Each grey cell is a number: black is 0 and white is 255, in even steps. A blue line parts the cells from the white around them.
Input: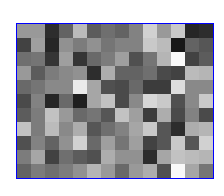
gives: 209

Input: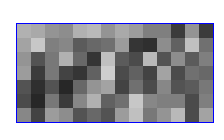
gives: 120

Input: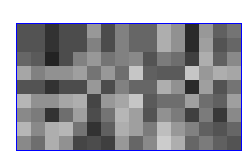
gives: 137

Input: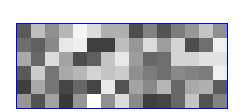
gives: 239

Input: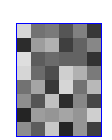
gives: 70

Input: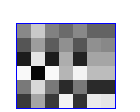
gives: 188

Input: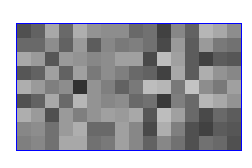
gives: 92
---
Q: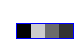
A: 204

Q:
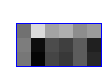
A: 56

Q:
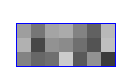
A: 89

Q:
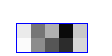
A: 86

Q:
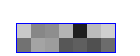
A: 95

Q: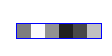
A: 32

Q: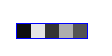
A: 52

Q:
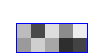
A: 167

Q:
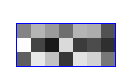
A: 226
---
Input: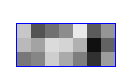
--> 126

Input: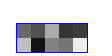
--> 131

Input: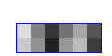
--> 151

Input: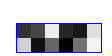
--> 3

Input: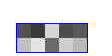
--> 106

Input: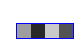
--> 41

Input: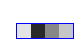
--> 41

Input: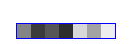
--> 216

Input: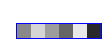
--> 102

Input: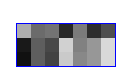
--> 136
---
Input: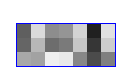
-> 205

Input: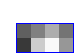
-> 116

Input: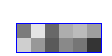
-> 158

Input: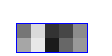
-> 140

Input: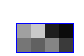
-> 11

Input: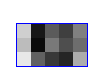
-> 109
